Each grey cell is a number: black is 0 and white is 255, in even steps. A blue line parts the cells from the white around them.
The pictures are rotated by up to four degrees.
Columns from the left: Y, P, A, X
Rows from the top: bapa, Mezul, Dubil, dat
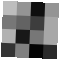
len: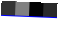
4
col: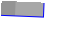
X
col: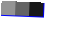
P
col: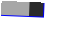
X
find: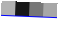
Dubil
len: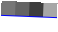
4

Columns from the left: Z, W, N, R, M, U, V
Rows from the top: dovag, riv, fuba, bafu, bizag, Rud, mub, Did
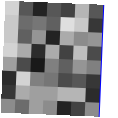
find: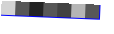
dovag
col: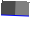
V

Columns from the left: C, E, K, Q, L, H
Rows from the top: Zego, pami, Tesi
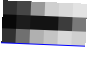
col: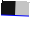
Q
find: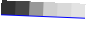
Zego
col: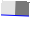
H
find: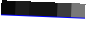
pami
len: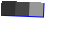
3

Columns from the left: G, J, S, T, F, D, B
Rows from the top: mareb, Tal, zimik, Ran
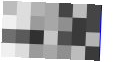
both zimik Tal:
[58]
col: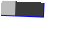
D
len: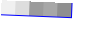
5
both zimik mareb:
[179]

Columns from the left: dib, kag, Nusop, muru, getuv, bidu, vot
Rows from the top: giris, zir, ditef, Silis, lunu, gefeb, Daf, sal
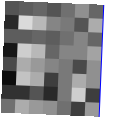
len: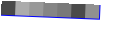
7
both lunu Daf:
[121]
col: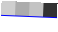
kag
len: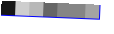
7
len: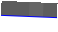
4

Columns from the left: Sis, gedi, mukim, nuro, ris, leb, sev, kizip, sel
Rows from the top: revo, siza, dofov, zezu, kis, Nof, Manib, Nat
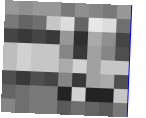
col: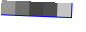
sel
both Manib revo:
[121]
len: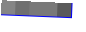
5
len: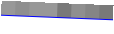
8
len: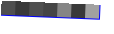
7
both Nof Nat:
[133]
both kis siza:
[198]

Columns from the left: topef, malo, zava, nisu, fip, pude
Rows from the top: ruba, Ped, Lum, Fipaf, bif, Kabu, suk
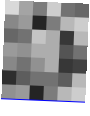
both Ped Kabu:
[184]
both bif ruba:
[114]
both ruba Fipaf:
[114]
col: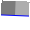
nisu
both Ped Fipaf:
[154]
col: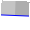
zava

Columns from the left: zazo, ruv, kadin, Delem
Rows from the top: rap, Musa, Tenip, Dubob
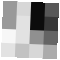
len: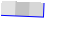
3
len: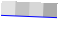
4
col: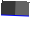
Delem
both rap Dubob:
[215]
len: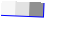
3
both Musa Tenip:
[226]

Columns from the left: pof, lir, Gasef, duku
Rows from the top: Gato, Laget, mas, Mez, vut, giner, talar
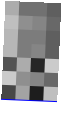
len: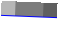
4
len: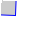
1
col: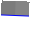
Gasef
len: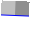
2

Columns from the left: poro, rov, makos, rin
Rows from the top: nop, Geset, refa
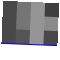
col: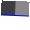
rin
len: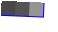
3
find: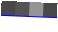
refa
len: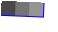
3
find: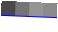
Geset

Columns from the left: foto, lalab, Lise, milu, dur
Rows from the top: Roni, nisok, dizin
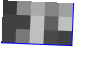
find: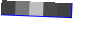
dizin
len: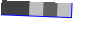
5
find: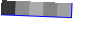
Roni
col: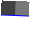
lalab
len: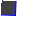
1

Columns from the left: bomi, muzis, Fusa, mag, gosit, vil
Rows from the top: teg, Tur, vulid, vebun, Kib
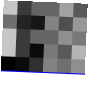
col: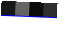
Fusa
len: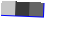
3
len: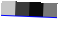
4
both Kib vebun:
[11]
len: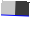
2

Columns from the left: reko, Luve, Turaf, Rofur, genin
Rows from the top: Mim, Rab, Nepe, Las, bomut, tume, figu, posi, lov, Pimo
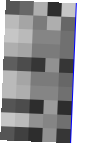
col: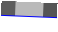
reko
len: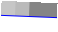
4
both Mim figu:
[174]
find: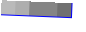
figu
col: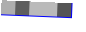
reko

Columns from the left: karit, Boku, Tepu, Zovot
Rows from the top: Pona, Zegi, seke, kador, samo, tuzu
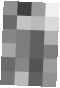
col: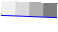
Zovot
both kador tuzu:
[96]
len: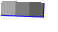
3

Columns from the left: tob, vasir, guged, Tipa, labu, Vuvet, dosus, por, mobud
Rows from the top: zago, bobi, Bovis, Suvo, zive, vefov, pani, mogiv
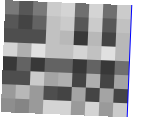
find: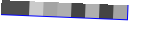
vefov
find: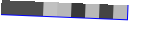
Bovis
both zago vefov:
[203]
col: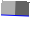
vasir
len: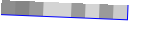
9

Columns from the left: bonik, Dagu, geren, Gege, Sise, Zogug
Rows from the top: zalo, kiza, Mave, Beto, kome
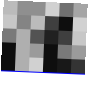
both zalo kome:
[209]
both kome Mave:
[175]
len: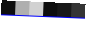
6
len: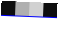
4

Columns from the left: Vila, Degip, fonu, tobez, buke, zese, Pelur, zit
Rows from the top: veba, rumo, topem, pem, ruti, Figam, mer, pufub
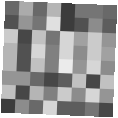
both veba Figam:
[105]
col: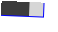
buke
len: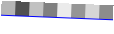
8
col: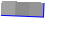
zese

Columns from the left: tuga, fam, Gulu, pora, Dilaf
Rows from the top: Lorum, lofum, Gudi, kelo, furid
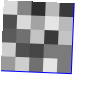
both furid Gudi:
[112]
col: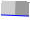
tuga

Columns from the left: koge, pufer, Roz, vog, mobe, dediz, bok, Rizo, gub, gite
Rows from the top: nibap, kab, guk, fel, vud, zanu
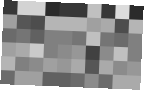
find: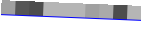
kab
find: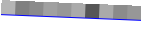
vud
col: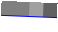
vog
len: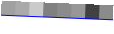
8
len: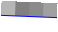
4

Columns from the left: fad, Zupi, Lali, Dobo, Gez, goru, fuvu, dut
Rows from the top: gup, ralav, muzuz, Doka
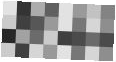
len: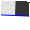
2
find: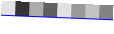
gup

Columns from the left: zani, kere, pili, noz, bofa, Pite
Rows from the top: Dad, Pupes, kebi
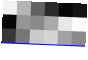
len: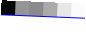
6
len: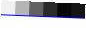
6
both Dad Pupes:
[8]
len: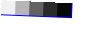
5
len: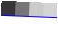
4

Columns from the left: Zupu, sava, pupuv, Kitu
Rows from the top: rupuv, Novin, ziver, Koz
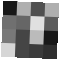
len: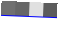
4
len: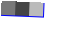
3

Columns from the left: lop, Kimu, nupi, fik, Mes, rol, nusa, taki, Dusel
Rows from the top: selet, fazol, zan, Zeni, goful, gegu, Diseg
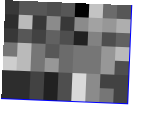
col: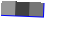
taki
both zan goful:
[78]
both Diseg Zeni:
[118]
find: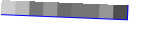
goful

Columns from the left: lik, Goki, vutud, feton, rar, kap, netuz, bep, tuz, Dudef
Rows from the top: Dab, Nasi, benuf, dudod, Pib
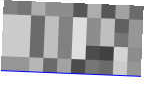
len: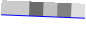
6
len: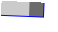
3

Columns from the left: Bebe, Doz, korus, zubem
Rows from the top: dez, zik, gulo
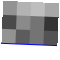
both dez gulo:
[147]
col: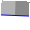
Doz
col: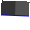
zubem
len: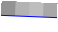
4
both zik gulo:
[116]
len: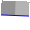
2

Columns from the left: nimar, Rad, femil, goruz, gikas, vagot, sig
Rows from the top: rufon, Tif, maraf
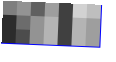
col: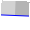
vagot
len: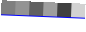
6
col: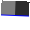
nimar
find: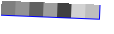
rufon

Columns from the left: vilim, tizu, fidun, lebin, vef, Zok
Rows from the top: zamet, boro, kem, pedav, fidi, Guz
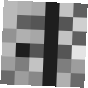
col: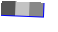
fidun
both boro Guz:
[30]
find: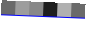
Guz
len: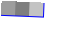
3
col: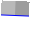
vilim
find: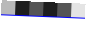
pedav

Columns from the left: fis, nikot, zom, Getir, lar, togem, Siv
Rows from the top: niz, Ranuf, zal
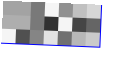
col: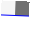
lar
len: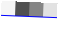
4
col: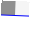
lar
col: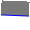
zom
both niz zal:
[245]

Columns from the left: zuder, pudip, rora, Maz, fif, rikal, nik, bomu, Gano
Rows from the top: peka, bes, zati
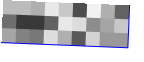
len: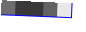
5
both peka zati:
[175]
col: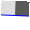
rikal
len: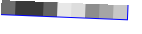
9
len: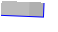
3
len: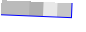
5
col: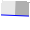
fif

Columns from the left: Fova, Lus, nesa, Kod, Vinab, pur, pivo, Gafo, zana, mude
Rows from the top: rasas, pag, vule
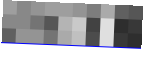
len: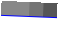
4
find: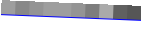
rasas
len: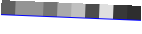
10
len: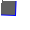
1
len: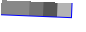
5
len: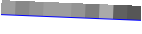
10

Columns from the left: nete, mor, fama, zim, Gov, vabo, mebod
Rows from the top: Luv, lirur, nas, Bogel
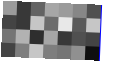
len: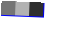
3
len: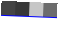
4
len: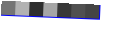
7
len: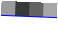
4
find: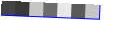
lirur

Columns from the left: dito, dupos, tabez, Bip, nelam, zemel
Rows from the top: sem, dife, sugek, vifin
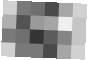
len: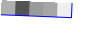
5
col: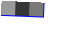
tabez
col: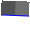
dupos
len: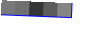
5
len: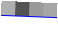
4
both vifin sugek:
[121]

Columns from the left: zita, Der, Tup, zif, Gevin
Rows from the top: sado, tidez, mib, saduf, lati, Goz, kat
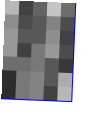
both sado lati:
[109]
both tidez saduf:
[76]
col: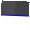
Gevin
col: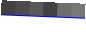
Der
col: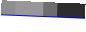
zita
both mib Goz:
[88]

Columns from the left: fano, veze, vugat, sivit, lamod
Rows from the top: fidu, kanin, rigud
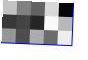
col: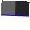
vugat
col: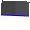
veze

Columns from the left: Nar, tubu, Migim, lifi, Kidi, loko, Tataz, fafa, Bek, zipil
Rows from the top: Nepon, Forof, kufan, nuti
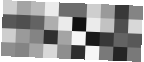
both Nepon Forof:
[235]
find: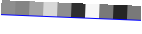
nuti
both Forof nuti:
[216]
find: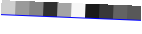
kufan
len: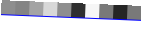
10

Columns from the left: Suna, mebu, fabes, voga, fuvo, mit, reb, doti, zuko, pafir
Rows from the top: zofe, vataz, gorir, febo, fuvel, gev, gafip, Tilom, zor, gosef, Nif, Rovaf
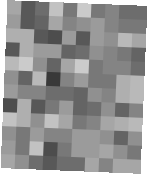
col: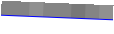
doti
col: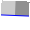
mit
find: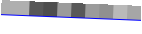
gorir
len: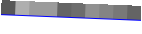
10
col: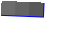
fabes
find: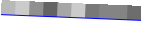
fuvel
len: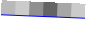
6

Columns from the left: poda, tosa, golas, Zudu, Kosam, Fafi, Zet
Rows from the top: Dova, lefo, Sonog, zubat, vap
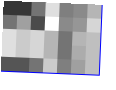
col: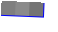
Kosam
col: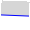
golas
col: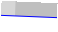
Zet
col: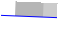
Zudu
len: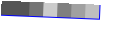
7
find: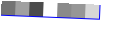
lefo
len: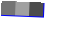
3

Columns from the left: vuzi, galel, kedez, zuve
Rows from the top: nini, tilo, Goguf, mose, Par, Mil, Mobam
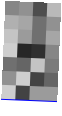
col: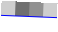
vuzi
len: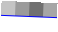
4
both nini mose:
[134]
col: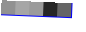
galel
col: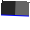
galel
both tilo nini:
[145]
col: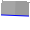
galel

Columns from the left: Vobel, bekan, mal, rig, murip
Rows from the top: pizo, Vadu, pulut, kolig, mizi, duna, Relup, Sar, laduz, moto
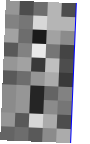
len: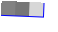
3
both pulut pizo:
[109]
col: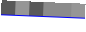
Vobel
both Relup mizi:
[150]
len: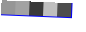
5
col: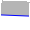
rig
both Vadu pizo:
[181]

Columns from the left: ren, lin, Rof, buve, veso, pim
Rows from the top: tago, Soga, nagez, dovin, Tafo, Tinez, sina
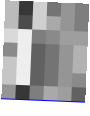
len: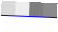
4
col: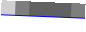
Rof
